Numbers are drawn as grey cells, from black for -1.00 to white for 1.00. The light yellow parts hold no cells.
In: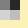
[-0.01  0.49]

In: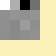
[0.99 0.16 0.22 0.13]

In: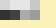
[ 0.67 -0.48]

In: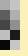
[0.34 0.37]

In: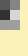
[-0.32  0.68]

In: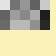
[0.78 0.23 0.44]

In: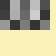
[-0.56  0.36 -0.03]

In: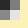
[-0.68  0.79]

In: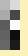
[ 0.45 -0.44]
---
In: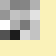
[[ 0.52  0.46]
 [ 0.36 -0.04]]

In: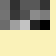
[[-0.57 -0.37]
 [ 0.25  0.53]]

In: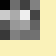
[[0.34 0.87]
 [0.19 0.27]]

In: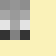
[[0.21 0.32]
 [0.30 0.78]]

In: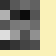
[[-0.71 -0.91]
 [-0.05 -0.02]]

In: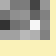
[[ 0.12  0.16]
 [-0.11 -0.02]]

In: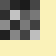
[[ 0.52 -0.29]
 [-0.66 -0.04]]

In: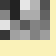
[[-0.72  0.35]
 [ 0.07 -0.30]]
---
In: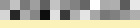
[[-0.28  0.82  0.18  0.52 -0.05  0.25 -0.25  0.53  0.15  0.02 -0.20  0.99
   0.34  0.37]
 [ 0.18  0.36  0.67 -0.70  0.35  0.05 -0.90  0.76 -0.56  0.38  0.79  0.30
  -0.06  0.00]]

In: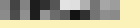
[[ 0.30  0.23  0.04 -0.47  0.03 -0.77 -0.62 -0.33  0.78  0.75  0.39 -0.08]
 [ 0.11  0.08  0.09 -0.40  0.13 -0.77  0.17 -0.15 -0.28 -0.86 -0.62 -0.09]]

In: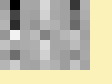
[[-0.57  0.39  0.20 -1.00  0.31  0.30  0.69  0.33  0.27]
 [-0.07  0.36  0.35 -0.47  0.29  0.26  0.64  0.32  0.27]
 [-0.17  0.30  0.41 -0.66  0.29  0.17  0.44  0.38  0.27]
 [ 0.54  0.26  0.18  0.90  0.34  0.46  0.03  0.30  0.43]
 [ 0.47  0.30  0.51  0.32  0.35  0.37  0.71  0.30  0.31]
 [ 0.09  0.32  0.24 -0.14  0.29  0.36  0.63  0.31  0.23]
 [ 0.52  0.29  0.42  0.59  0.30  0.28  0.46  0.38  0.24]]

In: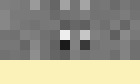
[[-0.07 -0.12  0.00 -0.02 -0.05  0.21 -0.08 -0.20  0.27 -0.08  0.29 -0.09
  -0.07 -0.16]
 [-0.03 -0.10  0.06 -0.04 -0.04 -0.05 -0.06 -0.16 -0.10 -0.08 -0.01 -0.10
  -0.09 -0.08]
 [-0.19 -0.02  0.06 -0.03 -0.07 -0.10 -0.06 -0.05 -0.29 -0.19 -0.25 -0.06
  -0.12 -0.02]
 [ 0.08 -0.05 -0.10 -0.11  0.01 -0.02 -0.11 -0.16  0.87  0.00  0.55  0.00
  -0.05 -0.25]
 [ 0.01 -0.13 -0.07 -0.07 -0.19  0.06 -0.09 -0.23 -0.80  0.02 -0.55 -0.09
  -0.05 -0.05]
 [ 0.03 -0.12 -0.11 -0.09 -0.12  0.11 -0.09 -0.21 -0.27 -0.01 -0.09 -0.06
  -0.06 -0.13]]

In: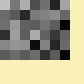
[[-0.73  0.28  0.51 -0.07  0.36 -0.39 -0.12]
 [ 0.09 -0.19 -0.17 -0.30 -0.69 -0.04  0.03]
 [-0.27 -0.98 -0.14  0.20 -0.24 -0.28 -0.09]
 [-0.55 -0.22 -0.63  0.25 -0.27  0.34 -0.23]
 [-0.70 -0.17  0.06  0.16  0.14 -0.90  0.02]
 [-0.29 -0.96 -0.29 -0.15 -0.29 -0.15 -0.62]]

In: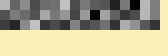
[[ 0.44 -0.01  0.43 -0.21  0.10 -0.40 -0.15 -0.12  0.51 -0.40 -0.05 -0.29
  -0.33 -0.73 -0.06 -0.98]
 [ 0.43 -0.02 -0.36 -0.03 -0.16 -0.36  0.31 -0.06  0.17 -0.46  0.21 -0.97
   0.27 -0.24 -0.56 -0.40]
 [-0.32 -0.59 -0.52 -0.70  0.08  0.51 -0.57 -0.41 -0.61  0.02 -0.46 -0.33
  -0.11 -0.60  0.35  0.13]]
